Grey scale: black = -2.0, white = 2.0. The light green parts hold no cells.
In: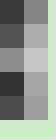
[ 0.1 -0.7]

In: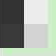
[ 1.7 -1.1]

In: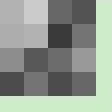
[-0.7 -1.1 -0.6 -0.8]

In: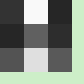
[-1.4 -0.5 -0.7]

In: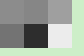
[ 0.5 -1.3]

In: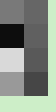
[-0.4 -1.8]

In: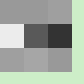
[ 0.5 -0.6  0.5]

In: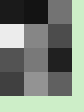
[-0.2  0.1 -0.7]

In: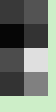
[-0.7 -1.9]
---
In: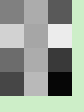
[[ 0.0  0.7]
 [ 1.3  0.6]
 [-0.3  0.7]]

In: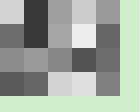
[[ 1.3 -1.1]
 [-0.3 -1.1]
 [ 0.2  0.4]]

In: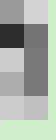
[[ 0.4  1.3]
 [-1.3 -0.2]
 [ 1.2 -0.1]]

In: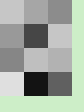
[[ 1.1  0.6]
 [ 0.4 -0.9]
 [ 0.1  1.0]]

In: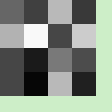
[[-0.4 -1.0]
 [ 0.8  1.9]
 [-0.9 -1.6]]

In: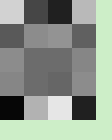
[[ 1.3 -0.9]
 [-0.6  0.2]
 [ 0.2 -0.3]]

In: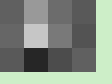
[[-0.5  0.4]
 [-0.4  1.1]
 [-0.6 -1.4]]
